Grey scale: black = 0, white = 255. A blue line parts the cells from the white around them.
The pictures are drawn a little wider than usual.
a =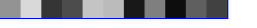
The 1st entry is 147
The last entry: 65
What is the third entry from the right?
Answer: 13

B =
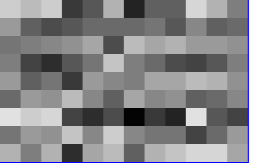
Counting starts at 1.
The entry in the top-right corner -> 126
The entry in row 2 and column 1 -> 154
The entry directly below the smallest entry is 135
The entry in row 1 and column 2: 187
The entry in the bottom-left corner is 178
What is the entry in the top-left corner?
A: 205
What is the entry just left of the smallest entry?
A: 76
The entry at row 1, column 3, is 205
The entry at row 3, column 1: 117
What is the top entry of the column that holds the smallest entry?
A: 35
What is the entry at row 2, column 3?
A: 76
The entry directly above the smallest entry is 166
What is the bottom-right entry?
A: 166
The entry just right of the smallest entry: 57
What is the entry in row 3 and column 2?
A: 126

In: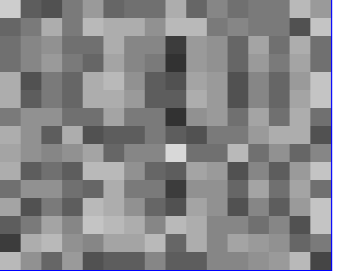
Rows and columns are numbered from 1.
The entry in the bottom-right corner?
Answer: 69
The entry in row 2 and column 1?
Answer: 102
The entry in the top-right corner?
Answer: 154
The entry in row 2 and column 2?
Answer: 122
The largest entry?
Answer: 216
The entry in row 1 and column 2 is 93
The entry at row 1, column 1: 205
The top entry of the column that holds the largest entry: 173
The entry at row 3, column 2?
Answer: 134
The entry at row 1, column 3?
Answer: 81
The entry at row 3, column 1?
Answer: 112
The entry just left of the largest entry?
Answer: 134
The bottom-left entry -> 185
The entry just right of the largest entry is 112
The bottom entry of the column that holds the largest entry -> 93
